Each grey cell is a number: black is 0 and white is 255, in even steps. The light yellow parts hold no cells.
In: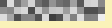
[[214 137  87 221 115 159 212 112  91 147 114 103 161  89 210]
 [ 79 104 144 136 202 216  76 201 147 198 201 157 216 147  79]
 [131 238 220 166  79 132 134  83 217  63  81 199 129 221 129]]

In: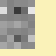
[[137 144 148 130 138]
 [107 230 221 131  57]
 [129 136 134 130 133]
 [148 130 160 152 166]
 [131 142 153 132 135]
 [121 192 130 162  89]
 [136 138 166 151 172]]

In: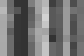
[[ 77 112 169 105  52  51 126 162 182  63  87 150]
 [114 109 184 108  86  51  93 160 196  89  99 155]
 [ 85 113 169 133  54  51  97 145 210  89  95 155]
 [ 77 115 168 119  54  51 104 153 198  89  95 155]
 [ 77 113 169  94  54  51 132 168 164  75  92 155]
 [ 94 107 170 108  54  51 117 164 182  51  90 143]
 [ 69 117 169 108  53  51 104 156 196 104  95 163]
 [ 77 116 169 108  54  51 104 156 196 104  95 163]]

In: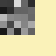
[[103  44  60  58 219]
 [100 107  25  45  99]
 [130 104 187 138 132]
 [133 168 144  72 180]
 [154  98  24 137  43]]

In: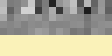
[[150 104 182 123 128 144 200  88 123  34 147 165 192  82 182 100]
 [153  96 190  98 131 209 208  61 127 172  55 150 185 119  28 113]
 [138 122 170 122 146 150 142 150 133 168 149 143 139 137 116 139]
 [142 144 139 134 141 130 140 137 143 132 133 134 141 143 122 135]
 [142 128 125 133 128 131 143 158 152 135 152 140 118 125 113 147]]

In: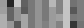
[[114 125 155  37 198  97 120 147 121 183 131 197]
 [ 88 125 159 100 146  90 120 147 121 155 131 196]
 [120 125 175 100 146 165 120 147 121 155 162 196]
 [ 53 115 175 150  88 165 120 147 129 155 131 196]]

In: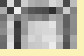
[[ 74 188  70 220  78 205 174 165 169 215 200]
 [203 130 172  57 237 113  86  79  74  48 113]
 [ 96 141 112 182 118 149 128 136 121 169 157]
 [ 95 140 132 213  54 155 202 212 214 227 162]
 [106 138 141 200  65 150 203 210 214 216 162]
 [ 92 166 112 216  62 179 213 204 223 223 197]
 [ 80 160 106 227  49 178 199 202 208 235 177]]
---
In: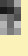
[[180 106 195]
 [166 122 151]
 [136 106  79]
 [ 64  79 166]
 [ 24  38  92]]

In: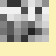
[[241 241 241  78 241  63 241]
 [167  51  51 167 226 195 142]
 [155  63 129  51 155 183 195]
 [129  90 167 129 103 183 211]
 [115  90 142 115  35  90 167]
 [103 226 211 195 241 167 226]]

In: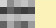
[[211 141 181 195 168]
 [181 195 181 195 195]
 [ 99 168 125  99 155]
 [ 61  99  74  61  74]]

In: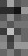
[[140  72 152 152]
 [128  57 128 103]
 [115  87 115 115]
 [103 128  87 115]
 [ 87 140  87 103]
 [ 72 164  87 103]
 [ 57 190  72 103]
 [ 43  43  18 152]]

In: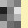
[[181 154 124]
 [168 111  97]
 [ 82 138 181]
 [ 31 124 224]]

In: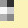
[[248 206]
 [178 136]
 [152  48]]
